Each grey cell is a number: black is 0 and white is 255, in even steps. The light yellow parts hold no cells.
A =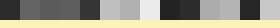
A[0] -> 43
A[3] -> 94
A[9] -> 44
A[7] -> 235
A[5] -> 192

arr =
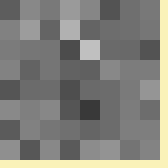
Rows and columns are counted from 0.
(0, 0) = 93
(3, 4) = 96
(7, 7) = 131
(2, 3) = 76
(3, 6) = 124
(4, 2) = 108
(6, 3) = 112
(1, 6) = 111
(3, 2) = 117
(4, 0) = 85
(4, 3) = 78
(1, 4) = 100
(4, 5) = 108
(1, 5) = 109
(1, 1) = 156
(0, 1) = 136
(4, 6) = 122
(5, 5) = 108
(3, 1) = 99
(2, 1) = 118

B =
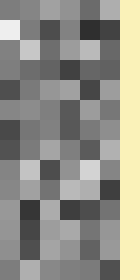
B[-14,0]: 125
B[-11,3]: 65
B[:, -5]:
[133, 124, 199, 109, 122, 140, 118, 123, 195, 161, 54, 70, 79, 175]
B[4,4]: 70
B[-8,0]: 73
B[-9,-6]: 134
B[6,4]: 122
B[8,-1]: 133
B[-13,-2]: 47
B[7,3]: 127
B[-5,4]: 175
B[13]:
[125, 175, 136, 127, 123, 80]
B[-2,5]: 153
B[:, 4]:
[107, 47, 186, 102, 70, 156, 122, 91, 211, 175, 77, 117, 98, 123]
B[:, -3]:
[146, 130, 156, 65, 161, 89, 88, 127, 146, 185, 62, 169, 147, 127]
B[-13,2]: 77
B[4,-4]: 150
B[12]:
[143, 79, 164, 147, 98, 153]
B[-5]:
[135, 161, 115, 185, 175, 63]

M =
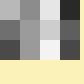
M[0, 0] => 184
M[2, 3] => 72
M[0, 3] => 41
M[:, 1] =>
[140, 155, 154]

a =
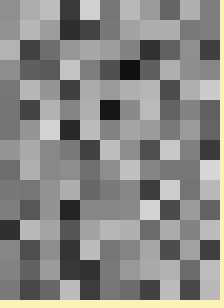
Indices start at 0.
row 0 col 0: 143
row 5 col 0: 117
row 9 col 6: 135
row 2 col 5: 158
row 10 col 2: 147
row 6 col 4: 187
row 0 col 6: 185
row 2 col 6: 131
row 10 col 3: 35
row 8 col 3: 141
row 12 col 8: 77
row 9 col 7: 61
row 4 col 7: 181
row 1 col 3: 46
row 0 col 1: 173
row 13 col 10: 188
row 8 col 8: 119
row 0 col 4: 208
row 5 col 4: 175
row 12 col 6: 132
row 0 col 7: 154
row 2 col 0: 179
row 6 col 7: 155
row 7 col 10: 58
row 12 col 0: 134
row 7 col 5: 189
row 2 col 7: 50
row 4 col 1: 182
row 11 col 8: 170
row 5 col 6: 138
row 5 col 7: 186
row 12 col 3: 51
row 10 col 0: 126
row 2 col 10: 64
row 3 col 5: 79
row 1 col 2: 157
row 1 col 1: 183
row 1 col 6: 162

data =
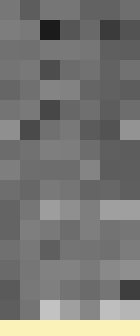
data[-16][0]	119
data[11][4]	126
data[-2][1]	120
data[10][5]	159
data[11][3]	109
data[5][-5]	71
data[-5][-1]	118
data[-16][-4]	118
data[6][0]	143
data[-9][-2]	95
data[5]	[116, 121, 71, 103, 111, 93, 109]
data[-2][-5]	127
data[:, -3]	[98, 105, 118, 113, 101, 111, 91, 109, 132, 101, 126, 126, 115, 122, 107, 134]
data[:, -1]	[110, 83, 94, 113, 93, 109, 147, 93, 94, 95, 159, 118, 124, 143, 62, 181]
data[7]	[108, 113, 126, 125, 109, 95, 93]
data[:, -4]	[118, 86, 121, 108, 130, 103, 120, 125, 109, 117, 143, 109, 116, 130, 115, 159]
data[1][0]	125
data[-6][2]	157
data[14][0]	90
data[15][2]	194
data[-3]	[106, 118, 129, 130, 122, 137, 143]
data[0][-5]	118
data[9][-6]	103
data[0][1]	93
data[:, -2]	[98, 59, 95, 98, 97, 93, 83, 95, 93, 103, 159, 115, 112, 137, 117, 190]

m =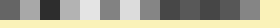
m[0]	101
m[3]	179
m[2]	45

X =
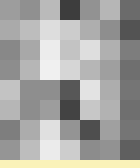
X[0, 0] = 157
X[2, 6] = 125
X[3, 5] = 159
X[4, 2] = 142
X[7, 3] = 205
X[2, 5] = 176
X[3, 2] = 240
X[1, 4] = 174
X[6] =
[126, 172, 224, 148, 78, 160, 117]
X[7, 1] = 189
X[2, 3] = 195
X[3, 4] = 182
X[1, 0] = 170
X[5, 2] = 157
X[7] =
[149, 189, 235, 205, 140, 146, 95]
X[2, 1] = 168

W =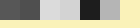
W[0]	87
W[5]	181
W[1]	79

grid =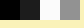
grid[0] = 1
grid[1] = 28
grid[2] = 251

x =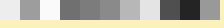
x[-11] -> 237
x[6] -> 183
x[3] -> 112
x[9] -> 36
